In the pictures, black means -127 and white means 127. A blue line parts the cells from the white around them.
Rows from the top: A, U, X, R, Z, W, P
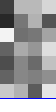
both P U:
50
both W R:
-28
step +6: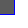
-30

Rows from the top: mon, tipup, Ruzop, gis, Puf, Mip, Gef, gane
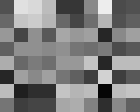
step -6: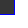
-79
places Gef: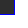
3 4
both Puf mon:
60
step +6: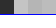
-75	74	59	66
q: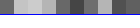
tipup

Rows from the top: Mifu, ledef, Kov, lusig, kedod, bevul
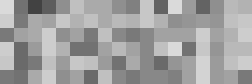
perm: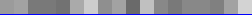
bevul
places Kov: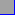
2 6 12 13 14 16
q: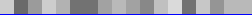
lusig
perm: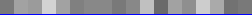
bevul
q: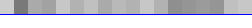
ledef
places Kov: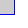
4 15 18

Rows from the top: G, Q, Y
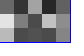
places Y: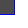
2 4
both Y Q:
-52

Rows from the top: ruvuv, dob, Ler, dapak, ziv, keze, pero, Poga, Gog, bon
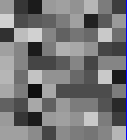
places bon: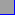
1 2
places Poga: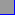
5
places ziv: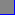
2 6 8 9
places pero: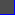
5 6 7 8

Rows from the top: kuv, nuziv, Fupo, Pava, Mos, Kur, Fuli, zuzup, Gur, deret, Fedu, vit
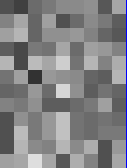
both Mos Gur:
-12
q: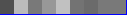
deret
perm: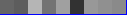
Kur
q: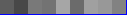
Pava
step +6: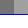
-6	38

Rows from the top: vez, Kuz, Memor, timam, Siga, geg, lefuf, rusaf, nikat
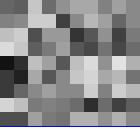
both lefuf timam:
32
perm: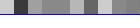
lefuf
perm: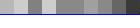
lefuf

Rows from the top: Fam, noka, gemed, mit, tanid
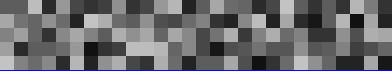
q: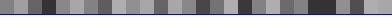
gemed
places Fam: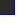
4 19
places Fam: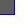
1 2 15 22 24
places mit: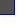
17 27
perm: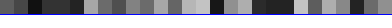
tanid
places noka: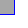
1 21 27
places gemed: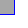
6 11 13 28

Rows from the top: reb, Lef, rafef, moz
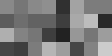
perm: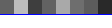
Lef
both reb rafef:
-9
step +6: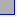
53
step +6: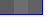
-29	-11	-23
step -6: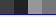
-71	-99	17	-15
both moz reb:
-3
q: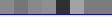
reb

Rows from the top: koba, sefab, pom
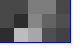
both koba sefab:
-55
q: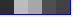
pom
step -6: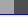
33	-54
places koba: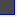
1 2 5

